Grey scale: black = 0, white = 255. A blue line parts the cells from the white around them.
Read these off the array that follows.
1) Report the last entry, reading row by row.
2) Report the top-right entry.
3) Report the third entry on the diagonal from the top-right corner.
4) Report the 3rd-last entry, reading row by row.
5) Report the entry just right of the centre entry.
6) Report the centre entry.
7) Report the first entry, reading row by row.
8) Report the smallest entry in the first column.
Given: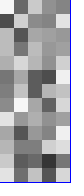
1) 215
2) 132
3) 167
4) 194
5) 182
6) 92
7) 246
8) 77

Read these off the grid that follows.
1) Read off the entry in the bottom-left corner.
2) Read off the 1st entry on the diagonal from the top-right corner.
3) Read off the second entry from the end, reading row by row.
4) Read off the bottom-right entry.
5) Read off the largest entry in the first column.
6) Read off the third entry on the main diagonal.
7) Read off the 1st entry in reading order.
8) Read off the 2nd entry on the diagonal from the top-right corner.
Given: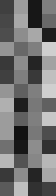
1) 90
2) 127
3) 49
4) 64
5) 183
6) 168
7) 64
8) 23

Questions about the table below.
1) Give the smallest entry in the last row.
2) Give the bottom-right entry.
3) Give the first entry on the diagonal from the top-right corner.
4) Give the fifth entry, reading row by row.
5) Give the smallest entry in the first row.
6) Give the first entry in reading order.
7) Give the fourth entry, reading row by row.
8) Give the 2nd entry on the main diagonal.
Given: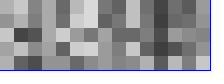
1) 77
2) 199
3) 155
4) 105
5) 69
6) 177
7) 170
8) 177

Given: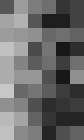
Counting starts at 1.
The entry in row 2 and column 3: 86
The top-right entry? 67
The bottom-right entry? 98
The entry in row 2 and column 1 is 164
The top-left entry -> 86
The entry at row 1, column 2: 156
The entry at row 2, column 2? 178
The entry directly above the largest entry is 172
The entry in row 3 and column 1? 156
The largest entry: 199

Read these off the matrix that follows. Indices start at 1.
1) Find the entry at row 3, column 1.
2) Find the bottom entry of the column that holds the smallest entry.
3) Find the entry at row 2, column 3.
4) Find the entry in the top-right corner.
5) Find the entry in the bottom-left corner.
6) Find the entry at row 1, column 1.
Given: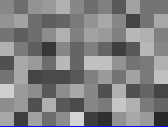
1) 116
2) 40
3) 109
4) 116
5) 168
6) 135

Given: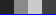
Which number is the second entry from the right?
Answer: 203
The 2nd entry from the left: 138
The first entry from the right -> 65

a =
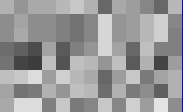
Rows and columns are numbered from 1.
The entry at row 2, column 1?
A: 141
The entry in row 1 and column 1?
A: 177
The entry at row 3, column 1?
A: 141
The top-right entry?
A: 184
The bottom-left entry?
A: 169
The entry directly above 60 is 76
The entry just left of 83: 191
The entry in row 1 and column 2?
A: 149
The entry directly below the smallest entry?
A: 220
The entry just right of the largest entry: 141
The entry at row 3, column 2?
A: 169
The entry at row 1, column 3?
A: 169
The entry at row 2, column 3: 141
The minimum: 60
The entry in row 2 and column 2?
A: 163
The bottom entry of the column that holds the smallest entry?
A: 220
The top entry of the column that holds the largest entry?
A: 103

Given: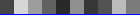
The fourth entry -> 97
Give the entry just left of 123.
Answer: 188
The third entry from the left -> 157
